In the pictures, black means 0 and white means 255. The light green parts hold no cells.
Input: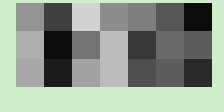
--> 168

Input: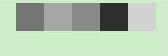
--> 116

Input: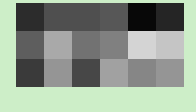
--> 58

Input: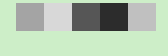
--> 164

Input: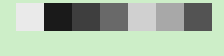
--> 234

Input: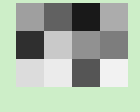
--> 220
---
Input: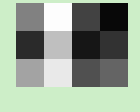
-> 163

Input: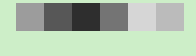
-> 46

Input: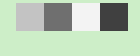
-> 195

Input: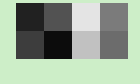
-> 61

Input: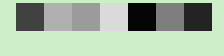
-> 218

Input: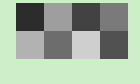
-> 178
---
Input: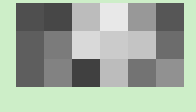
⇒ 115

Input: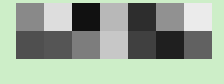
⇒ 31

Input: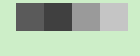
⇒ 154

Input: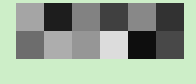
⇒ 14

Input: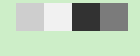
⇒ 50

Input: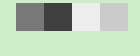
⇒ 237

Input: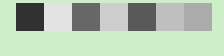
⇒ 191

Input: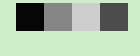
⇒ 206

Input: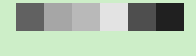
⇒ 78

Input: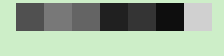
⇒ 14
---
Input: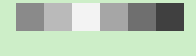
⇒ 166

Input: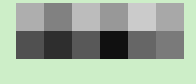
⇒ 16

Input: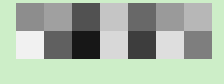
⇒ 61

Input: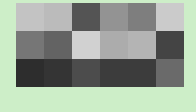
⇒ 60

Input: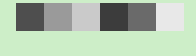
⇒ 60

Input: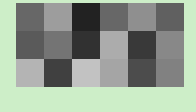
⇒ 165
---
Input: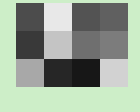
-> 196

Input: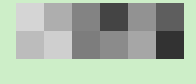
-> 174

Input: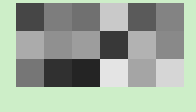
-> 144

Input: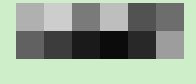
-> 205

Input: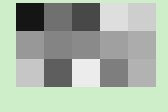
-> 132

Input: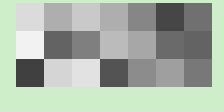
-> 99

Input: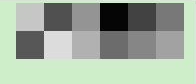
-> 80

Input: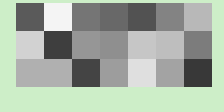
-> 62

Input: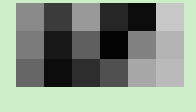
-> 24
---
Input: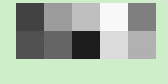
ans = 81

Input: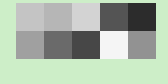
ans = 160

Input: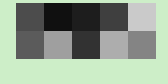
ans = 91

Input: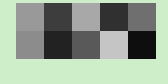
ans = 140

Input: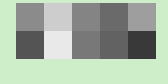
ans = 84

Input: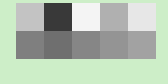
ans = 127

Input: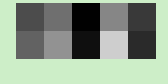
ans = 98

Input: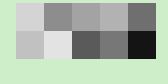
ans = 193
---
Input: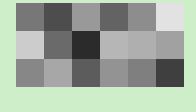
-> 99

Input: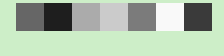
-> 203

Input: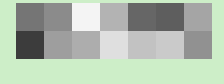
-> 179

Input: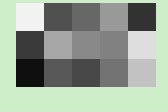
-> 153

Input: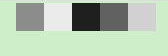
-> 97

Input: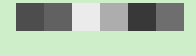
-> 173
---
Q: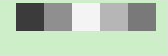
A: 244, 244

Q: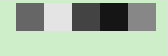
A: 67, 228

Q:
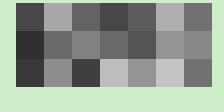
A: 106, 196

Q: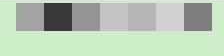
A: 196, 209

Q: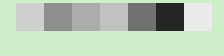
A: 193, 235

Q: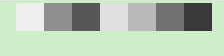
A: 224, 238
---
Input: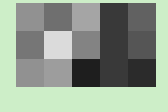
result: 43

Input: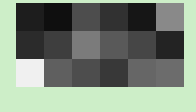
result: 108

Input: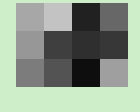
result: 159

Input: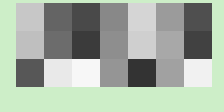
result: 241

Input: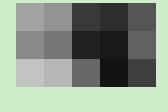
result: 63

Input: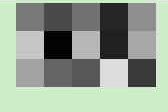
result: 57

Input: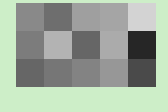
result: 74

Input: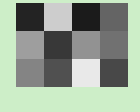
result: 72
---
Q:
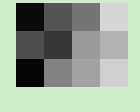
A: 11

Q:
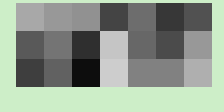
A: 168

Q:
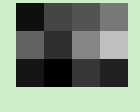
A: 15

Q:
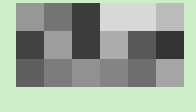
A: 151

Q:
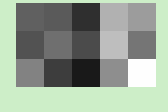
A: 96

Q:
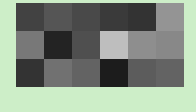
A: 66
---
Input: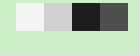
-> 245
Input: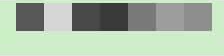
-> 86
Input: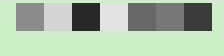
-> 140
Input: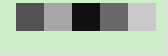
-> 82
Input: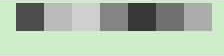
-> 77
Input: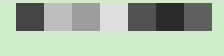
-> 68
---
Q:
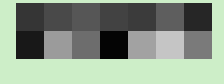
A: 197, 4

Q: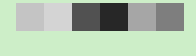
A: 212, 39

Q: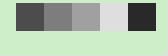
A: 222, 41

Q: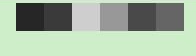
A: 206, 38

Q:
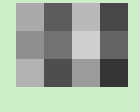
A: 207, 53

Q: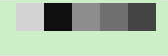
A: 211, 15

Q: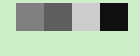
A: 204, 15

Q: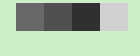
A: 209, 48

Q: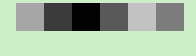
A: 194, 2
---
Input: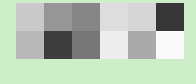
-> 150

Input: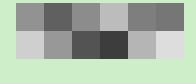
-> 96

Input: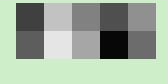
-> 194

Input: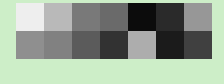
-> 185

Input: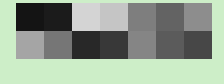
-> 27

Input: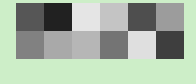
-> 33

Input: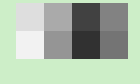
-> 170

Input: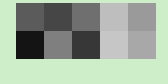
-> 70

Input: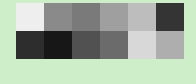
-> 138
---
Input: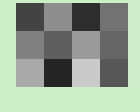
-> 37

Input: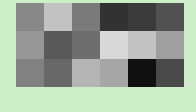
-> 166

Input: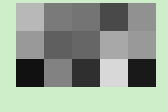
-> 47

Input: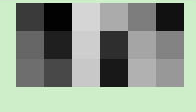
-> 24

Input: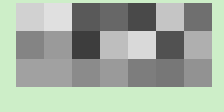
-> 125

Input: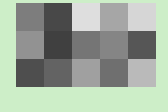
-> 160

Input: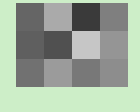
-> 155
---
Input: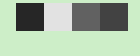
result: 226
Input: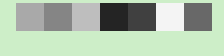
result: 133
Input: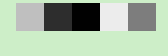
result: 45
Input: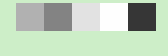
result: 131
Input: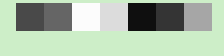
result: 101
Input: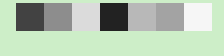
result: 141
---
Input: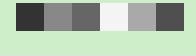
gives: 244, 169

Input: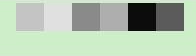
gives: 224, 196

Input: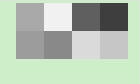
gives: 241, 218

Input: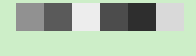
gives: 237, 217

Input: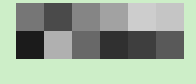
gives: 205, 197

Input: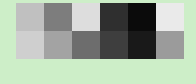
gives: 234, 221

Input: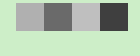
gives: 191, 176
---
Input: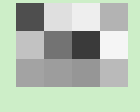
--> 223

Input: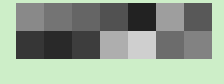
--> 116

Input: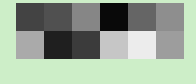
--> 80

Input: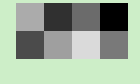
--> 48

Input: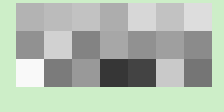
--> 187

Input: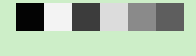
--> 243

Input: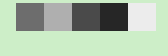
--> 175

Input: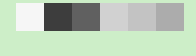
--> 61
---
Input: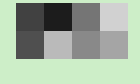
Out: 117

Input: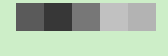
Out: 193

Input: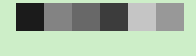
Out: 197

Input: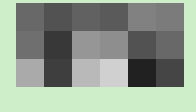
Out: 129

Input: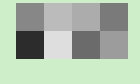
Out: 172

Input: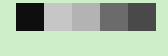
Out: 107

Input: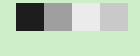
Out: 235
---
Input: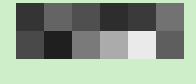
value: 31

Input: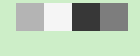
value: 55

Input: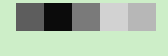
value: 11

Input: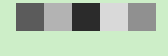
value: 43

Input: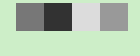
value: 50

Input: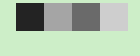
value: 35

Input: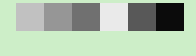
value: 11
